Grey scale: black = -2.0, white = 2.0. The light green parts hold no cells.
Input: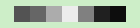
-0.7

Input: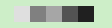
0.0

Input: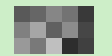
-1.0

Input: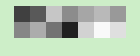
-0.6

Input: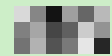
-0.9

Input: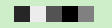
-0.7

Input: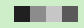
0.2
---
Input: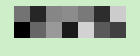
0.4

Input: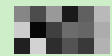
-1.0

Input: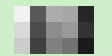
0.2

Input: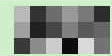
-0.9

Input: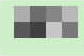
1.1

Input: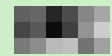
-1.8

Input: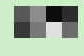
1.5
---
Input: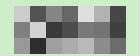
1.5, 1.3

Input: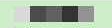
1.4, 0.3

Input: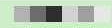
1.6, 1.3

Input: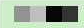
1.0, 0.3

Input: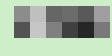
1.1, 1.0

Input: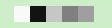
1.9, 1.1
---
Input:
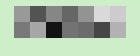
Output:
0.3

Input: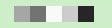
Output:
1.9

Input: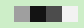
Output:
-1.7

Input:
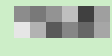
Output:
1.0

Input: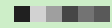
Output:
-0.9

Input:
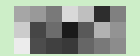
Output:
1.0

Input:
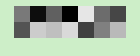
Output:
1.6

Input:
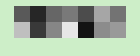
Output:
-0.8

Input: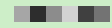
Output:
1.3

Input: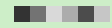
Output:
0.7
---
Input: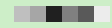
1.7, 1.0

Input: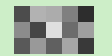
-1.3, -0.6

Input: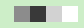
2.0, 0.2

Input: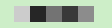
0.2, 1.2

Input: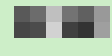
0.4, -0.9

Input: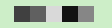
0.1, -1.0
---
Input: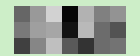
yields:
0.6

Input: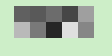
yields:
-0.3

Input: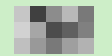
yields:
-0.8

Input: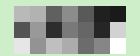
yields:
-1.3

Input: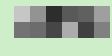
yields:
-1.3

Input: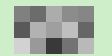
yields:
0.5

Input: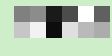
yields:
-1.6

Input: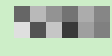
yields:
0.3

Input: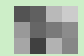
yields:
-0.1

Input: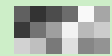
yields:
0.5
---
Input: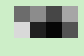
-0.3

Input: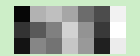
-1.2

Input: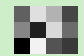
0.1

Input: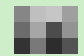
-0.3

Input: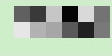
-0.5

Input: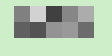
0.0

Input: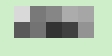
1.4

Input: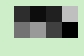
-1.3

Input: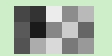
-0.6
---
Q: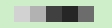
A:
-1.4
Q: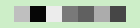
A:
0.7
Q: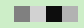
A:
-1.8
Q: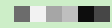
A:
-1.8
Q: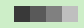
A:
0.0
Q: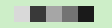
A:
-0.2
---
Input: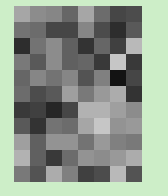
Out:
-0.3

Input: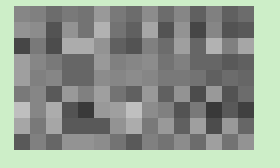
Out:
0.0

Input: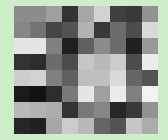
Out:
-1.0

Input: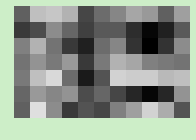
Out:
0.4

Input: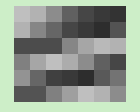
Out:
-0.9
